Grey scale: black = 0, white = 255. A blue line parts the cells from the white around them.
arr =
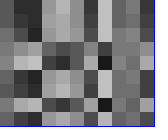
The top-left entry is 88
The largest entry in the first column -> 131
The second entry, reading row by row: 45
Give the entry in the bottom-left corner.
99
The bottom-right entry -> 76
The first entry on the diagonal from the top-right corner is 55
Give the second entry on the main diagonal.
55
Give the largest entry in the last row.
181
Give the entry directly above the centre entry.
88
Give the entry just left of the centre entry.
45
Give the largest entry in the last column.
169
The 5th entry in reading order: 181
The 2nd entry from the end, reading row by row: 111
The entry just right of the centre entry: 169

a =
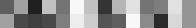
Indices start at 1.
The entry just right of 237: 204
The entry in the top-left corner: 95
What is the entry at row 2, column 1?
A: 161
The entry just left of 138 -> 248
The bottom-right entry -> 149
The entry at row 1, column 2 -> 161
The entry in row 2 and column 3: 63
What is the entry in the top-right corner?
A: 149

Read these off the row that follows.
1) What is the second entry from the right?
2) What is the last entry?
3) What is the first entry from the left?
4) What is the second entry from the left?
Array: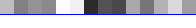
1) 218
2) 159
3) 189
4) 129

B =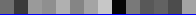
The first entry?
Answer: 110
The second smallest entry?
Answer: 58

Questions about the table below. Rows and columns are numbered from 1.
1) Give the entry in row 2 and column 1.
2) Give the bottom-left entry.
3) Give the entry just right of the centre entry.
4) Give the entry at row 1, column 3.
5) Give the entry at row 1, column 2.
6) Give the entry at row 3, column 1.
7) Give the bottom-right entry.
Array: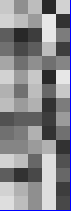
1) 210
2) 222
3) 50
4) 189
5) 143
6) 93
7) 72

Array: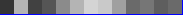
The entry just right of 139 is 180
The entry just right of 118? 94

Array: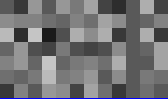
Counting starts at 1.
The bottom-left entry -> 56
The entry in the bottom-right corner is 89
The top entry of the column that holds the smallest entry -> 89
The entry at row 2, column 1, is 140
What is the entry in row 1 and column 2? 56
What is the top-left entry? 89
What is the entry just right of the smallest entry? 79
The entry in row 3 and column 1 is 186
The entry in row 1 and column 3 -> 151
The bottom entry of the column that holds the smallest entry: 151
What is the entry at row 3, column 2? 45
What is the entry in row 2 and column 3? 130
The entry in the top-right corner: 67
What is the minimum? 26
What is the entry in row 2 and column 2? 130

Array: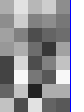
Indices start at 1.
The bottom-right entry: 88
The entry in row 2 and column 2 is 205
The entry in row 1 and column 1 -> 173
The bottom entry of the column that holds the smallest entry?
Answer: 226
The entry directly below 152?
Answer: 67
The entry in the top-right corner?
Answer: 141
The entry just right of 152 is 173
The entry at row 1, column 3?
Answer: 183
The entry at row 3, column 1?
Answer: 161
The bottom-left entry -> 194
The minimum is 34
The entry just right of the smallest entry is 173

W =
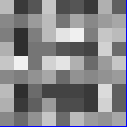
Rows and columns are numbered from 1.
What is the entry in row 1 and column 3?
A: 85
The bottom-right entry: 167
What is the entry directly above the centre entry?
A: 85
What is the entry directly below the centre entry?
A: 107
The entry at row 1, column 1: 187
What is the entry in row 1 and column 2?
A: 57
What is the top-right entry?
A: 95
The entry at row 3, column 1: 126
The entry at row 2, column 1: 136
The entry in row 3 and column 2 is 46
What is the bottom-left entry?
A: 136
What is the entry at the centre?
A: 228
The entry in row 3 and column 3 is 126

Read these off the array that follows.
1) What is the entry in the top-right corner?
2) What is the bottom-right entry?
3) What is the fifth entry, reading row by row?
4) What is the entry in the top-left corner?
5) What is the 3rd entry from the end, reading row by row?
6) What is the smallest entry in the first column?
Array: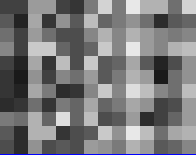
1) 211
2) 134
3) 65
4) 65
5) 89
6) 44

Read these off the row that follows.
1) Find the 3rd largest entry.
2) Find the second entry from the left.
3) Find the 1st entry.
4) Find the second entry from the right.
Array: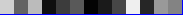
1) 187
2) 99
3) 208
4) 153

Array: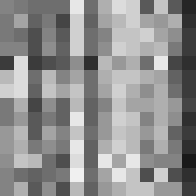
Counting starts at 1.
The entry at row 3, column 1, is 121
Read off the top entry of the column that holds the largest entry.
231
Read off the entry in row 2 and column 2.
164
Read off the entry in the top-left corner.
131
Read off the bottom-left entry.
131
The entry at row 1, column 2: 121
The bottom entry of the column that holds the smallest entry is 59
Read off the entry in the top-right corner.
37
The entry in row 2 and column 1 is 121
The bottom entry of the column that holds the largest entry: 185
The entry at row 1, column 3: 110
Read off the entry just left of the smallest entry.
131
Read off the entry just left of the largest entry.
121
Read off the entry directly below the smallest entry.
47
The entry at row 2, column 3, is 98

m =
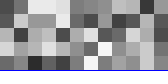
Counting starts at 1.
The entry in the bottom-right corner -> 134
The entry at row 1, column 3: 234
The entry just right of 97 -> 65
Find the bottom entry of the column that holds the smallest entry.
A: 44
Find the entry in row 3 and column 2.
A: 65
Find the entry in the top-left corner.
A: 76
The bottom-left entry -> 106
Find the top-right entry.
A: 152
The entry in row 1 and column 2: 115
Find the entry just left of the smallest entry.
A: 134
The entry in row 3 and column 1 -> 182
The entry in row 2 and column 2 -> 203
